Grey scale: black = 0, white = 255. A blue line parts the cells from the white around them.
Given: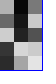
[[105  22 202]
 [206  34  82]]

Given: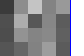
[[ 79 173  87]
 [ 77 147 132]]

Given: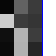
[[204  60  53]
 [ 15 179  61]]

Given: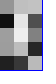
[[ 16 229  79]
 [158 238 129]]

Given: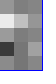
[[235 192 150]
 [155 125 133]]

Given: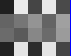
[[100 118 148]
 [107  90 135]]

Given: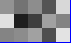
[[224  30  62]
 [132 140 161]]

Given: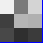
[[ 63 181 176]
 [ 72  47  59]]

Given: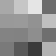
[[153 154 146]
 [131 130 142]]
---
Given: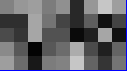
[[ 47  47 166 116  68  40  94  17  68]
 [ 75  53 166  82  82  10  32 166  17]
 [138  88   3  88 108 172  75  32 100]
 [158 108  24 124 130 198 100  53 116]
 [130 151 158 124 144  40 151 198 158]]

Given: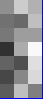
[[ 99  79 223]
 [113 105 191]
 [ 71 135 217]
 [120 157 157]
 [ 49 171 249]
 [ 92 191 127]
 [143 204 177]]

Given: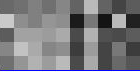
[[105 112 128 112 134  99 186  99  68  92]
 [201 142 128 149 142  27 120  20 186  33]
 [112 149 178 156 186  74 170  68 105  86]
 [ 92 162 162 156 170  74 178  80  74  92]
 [134 194 170 134 142  60 156  68 120  60]]

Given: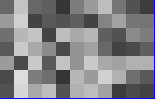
[[155  74 202  89 195 147 202 169 162 177 177]
 [111 183 195  67 189 169 183  95  82 139 125]
 [103 195 103  95  53 125 155 189 117  82  60]
 [ 89 202 169 139  74 147 162 103  67  74  95]
 [155 208  67  89  82  95  67 131 162 117 117]
 [ 82 215 169 189  82 177 189 162  60  74  67]
 [ 74 221 125 111  53 183 155 208 177 111  89]]

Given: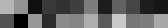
[[ 83   1 153  43 139 133 174  90 202 119 125 168]
 [182 147  15  57  49  63 125  29  97  69  29  22]]

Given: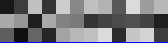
[[ 95  16 101  38 163 184 192 219  44 198 212  60]
 [ 24  60 192  52 205 136 192 178  87 219 157 184]
 [170 150  30 170 129 122  52  67  75  81  67  30]]

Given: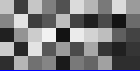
[[204  39 227  87 155  74 167  53  32  53]
 [198  61 198 127  81 219 182 121 219 155]
 [ 32 148 204 241  19 235 211 190  95  67]
 [ 46 182 113 133  26 121 101 161  46  46]
 [133 227  61  87 190  67  32  74  19 107]]

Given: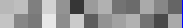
[[196 135 121 231 141 202  93 147 162 177 115  73 170]
 [184 190 127 210 147  54 155 177 115 107 170 135 101]]
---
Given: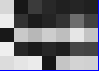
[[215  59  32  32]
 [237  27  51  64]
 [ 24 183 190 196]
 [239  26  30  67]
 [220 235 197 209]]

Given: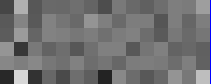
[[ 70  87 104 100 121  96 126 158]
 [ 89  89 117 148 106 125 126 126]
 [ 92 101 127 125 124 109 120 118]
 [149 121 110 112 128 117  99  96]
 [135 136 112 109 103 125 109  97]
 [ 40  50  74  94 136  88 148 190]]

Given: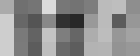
[[171 117 119 125 190]
 [206  84  49 153  91]
 [206  99 126 173 151]
 [206  92 105 179 147]]

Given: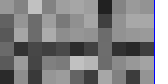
[[152 193 159 158 132 147]
 [ 98 108 121 166 146 168]
 [ 88 108 141 146 146 154]
 [106  71  73  66  49  62]
 [ 90  69 123 182 138 163]
 [ 42  57 156  62 129 148]]

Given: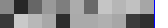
[[137 102 126 105 182 166]
 [ 57 184  44 170 167  46]]

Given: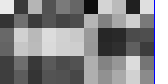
[[234 181 122  13 187 223]
 [ 52  59  68 181 168 121]
 [104 185 209 154  41  78]
 [100 187 208 152  47  60]
 [ 62  56  75 175 151 117]
 [ 62  52  81 175 170 139]]

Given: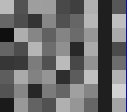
[[187 158  73 176  87]
 [103  51  81 183 191]
 [ 15 134 132 151 170]
 [101 182 144 171  75]
 [ 54 124 187 146 109]
 [ 93 130  46 192 178]
 [ 83  39 101 133 210]
 [ 26  99 176 102 164]]

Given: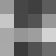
[[153  63]
 [199  83]
 [168 158]
 [169  81]]
